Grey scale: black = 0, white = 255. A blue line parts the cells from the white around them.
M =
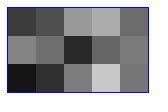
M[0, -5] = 59
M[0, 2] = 153
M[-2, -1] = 122
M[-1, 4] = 118

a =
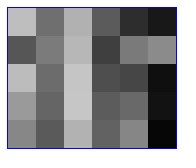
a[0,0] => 190
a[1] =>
[86, 123, 183, 63, 122, 139]
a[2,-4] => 197
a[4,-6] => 135
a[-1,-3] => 98
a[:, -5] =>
[111, 123, 108, 101, 90]

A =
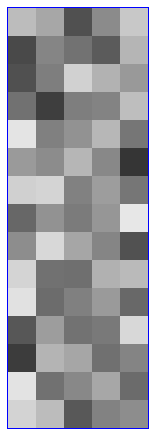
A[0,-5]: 188
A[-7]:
[141, 216, 166, 133, 81]
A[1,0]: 73
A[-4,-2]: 121
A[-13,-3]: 209
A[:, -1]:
[200, 181, 153, 190, 118, 53, 118, 231, 81, 186, 104, 216, 132, 107, 141]
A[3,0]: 113
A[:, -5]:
[188, 73, 80, 113, 228, 154, 208, 103, 141, 212, 225, 87, 60, 227, 211]
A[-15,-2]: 139
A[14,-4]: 188
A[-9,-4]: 212
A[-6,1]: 113
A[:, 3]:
[139, 91, 178, 131, 183, 136, 157, 150, 133, 177, 154, 121, 112, 167, 130]
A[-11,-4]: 128
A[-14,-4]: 133

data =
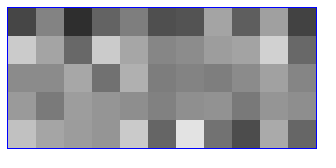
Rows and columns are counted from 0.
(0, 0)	70
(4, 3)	149
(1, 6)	140
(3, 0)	154
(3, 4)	142
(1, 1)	164
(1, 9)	209
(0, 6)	83
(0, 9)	160
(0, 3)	99
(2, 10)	133
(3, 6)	143
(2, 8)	139
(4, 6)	227
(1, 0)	203

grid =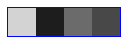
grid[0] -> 211
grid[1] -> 29
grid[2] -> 107

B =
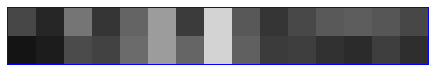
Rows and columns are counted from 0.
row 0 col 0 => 71
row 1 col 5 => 156
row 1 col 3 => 66
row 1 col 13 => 62
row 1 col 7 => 211
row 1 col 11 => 49
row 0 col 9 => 53
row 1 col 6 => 101

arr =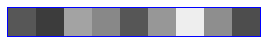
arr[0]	87
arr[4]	86
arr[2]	163

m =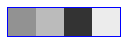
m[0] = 146
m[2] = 51
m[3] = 236

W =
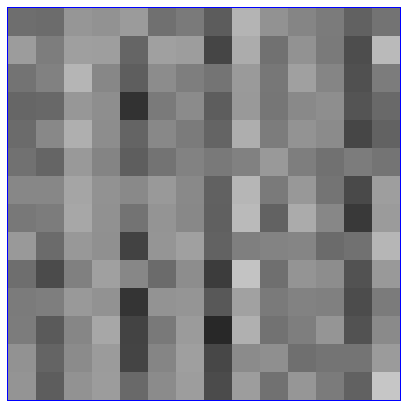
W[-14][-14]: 110
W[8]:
[153, 107, 152, 144, 66, 149, 160, 98, 127, 131, 133, 107, 113, 182]
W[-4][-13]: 126
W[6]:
[135, 135, 165, 146, 137, 153, 137, 97, 182, 122, 152, 116, 73, 158]
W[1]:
[156, 125, 159, 158, 101, 160, 157, 69, 172, 113, 146, 122, 77, 186]
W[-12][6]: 126
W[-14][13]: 115
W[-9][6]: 130
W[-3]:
[124, 90, 134, 167, 67, 121, 155, 40, 176, 114, 126, 149, 82, 138]
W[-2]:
[146, 100, 139, 155, 68, 133, 159, 71, 139, 143, 111, 116, 116, 155]
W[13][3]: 156
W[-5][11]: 141
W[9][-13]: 75
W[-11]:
[102, 104, 151, 142, 50, 122, 139, 93, 153, 118, 137, 142, 84, 105]
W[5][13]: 116
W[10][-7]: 88
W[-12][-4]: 160
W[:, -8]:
[122, 157, 126, 139, 123, 130, 137, 136, 160, 141, 149, 155, 159, 157]
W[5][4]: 94
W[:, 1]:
[108, 125, 129, 104, 136, 101, 135, 124, 107, 75, 126, 90, 100, 93]
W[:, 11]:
[123, 122, 133, 142, 139, 113, 116, 135, 107, 141, 128, 149, 116, 123]
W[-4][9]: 122
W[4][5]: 136
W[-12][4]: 94
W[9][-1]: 153
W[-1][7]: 75
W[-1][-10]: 105
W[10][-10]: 52

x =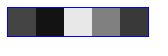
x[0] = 68
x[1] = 19
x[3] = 128

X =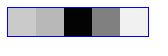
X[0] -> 202
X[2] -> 3
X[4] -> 241
